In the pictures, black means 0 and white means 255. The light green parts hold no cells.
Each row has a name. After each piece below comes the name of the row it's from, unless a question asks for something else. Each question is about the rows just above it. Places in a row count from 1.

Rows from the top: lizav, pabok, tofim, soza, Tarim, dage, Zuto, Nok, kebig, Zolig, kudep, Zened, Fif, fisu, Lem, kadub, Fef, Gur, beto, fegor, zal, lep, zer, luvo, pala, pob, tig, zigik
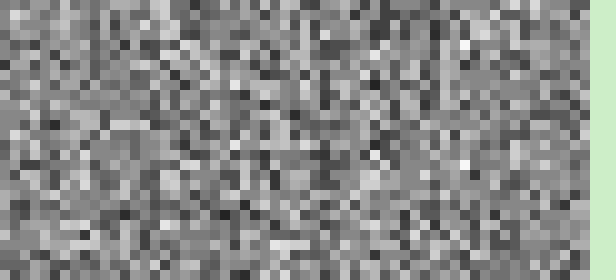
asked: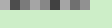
zigik
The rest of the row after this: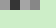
[165  77 135 135 135 165 165]
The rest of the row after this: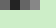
[ 77 101 165  77 183 112 145 135 135 154 135 135 123 123 174 135 135 174
 112]

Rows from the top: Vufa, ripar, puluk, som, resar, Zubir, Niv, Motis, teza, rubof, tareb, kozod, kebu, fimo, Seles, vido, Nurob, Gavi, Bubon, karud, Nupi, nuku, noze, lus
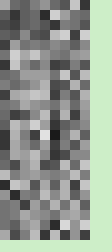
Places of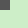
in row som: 2 4
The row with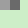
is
tareb
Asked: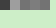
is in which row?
resar
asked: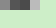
som

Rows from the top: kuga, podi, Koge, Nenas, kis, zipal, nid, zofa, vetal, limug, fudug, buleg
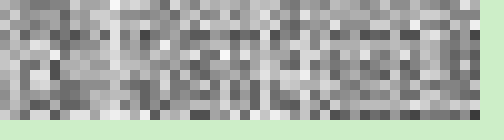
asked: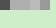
nid
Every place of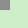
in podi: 3 13 14 16 22 28 38
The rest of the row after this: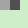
[ 99  90 187  80  80 206 226 175 109 153  69]

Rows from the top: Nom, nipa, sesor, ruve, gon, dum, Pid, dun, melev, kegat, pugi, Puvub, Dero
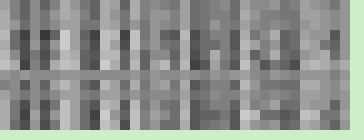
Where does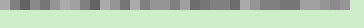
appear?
nipa
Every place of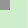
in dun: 1 3 7 8 14 16 19 22 24 28 31 32 33 35
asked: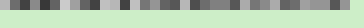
ruve
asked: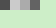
Pid
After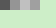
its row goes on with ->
[109  66 203 149  99 192 128 160 138 109 183  87  99  99 118  87 203 183
 109 109  87  99 192 183 118 118 160]

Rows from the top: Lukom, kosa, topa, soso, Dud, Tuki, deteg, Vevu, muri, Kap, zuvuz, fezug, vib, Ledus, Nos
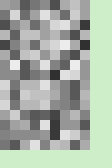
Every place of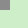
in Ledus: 2 3 4
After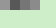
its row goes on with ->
[ 79 171 193 161]
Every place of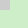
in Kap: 3
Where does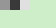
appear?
Ledus

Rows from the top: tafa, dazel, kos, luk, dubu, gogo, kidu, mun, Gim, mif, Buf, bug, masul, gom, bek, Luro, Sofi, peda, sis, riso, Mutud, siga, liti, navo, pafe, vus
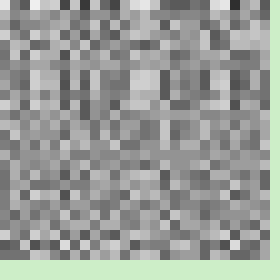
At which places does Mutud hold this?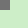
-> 11 15 18 21
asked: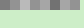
masul
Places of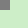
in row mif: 1 5 8 12 20 26
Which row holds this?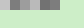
gogo
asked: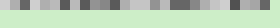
Buf
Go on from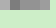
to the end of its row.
[147 175 125 125 147 135 135 157 147 166 147 147 147 147 147 135 166 157
 135 157 147 135]

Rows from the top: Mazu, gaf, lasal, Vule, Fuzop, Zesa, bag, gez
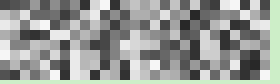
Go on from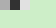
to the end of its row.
[195 141 183 174 121  50 225 103 205  94  50  94 246]
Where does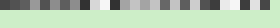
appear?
Mazu
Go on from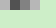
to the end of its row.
[205  94  82 103 130  94  50 205 205 130 174  82  50 183]
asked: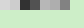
Fuzop
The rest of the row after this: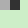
[225 195 141 183 174 121  50 225 103 205  94  50  94 246]
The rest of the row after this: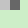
[195  94 205  82  61 234 246  61 225  71]

